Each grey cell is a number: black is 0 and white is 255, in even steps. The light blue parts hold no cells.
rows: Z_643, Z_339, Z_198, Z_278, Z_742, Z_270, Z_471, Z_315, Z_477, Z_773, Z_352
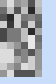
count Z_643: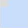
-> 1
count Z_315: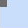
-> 1
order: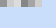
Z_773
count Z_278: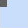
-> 2
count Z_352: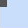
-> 3
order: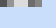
Z_315
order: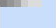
Z_477

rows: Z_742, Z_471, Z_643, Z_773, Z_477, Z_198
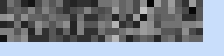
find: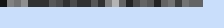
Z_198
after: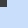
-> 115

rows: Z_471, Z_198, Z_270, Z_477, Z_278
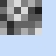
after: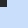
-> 100
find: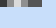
Z_270
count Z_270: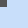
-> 2
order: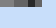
Z_477
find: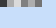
Z_471
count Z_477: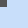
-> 0

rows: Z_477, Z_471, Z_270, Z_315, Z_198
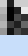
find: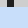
Z_477
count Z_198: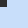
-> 1
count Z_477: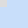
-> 0
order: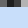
Z_315
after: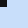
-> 74

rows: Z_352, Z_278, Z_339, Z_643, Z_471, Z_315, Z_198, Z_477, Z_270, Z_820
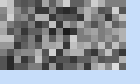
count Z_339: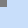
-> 3
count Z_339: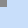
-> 3
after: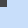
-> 164
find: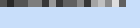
Z_820
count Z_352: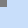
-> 3
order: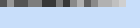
Z_477

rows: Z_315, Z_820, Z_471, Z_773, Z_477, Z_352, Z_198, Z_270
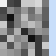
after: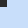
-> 109
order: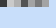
Z_198

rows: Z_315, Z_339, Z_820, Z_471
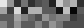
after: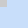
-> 147
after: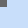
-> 77

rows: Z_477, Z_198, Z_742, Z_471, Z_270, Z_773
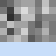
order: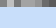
Z_477
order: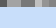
Z_471

